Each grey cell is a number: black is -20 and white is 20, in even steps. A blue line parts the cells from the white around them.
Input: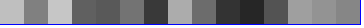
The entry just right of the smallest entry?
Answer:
-7
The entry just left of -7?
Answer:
-14
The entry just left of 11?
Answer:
0
